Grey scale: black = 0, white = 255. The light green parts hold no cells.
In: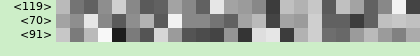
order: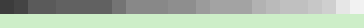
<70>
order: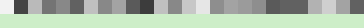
<70>
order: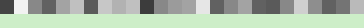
<119>
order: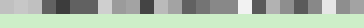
<70>

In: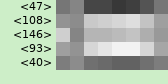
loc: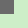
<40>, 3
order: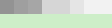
<93>
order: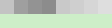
<108>
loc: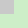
<108>, 2
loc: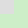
<108>, 5

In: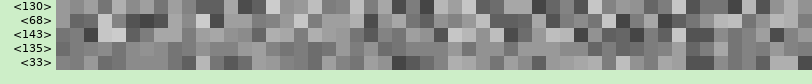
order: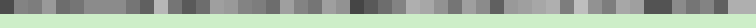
<33>
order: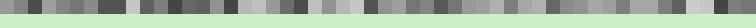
<143>
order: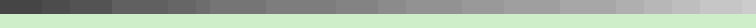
<68>
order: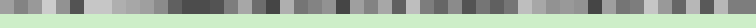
<143>

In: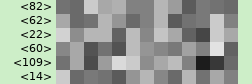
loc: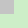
<22>, 7
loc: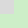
<109>, 4
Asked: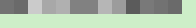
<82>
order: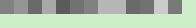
<62>
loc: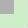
<82>, 4
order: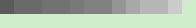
<62>

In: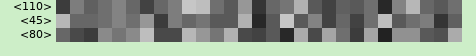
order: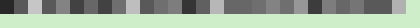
<45>
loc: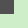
<80>, 27
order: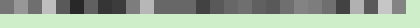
<110>
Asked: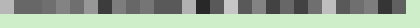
<45>
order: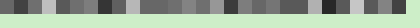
<45>
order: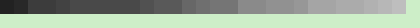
<80>
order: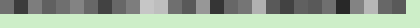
<110>

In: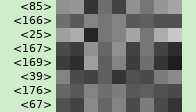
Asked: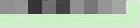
<85>
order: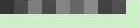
<67>

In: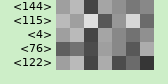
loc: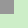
<115>, 4
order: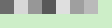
<115>

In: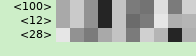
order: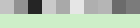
<12>
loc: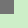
<100>, 6

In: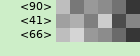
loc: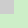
<41>, 3
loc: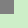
<41>, 2
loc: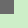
<66>, 4

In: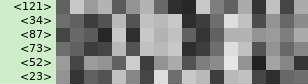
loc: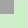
<52>, 15
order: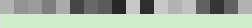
<87>
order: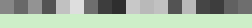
<73>
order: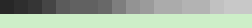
<121>
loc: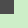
<34>, 14
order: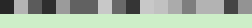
<87>
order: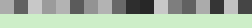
<121>

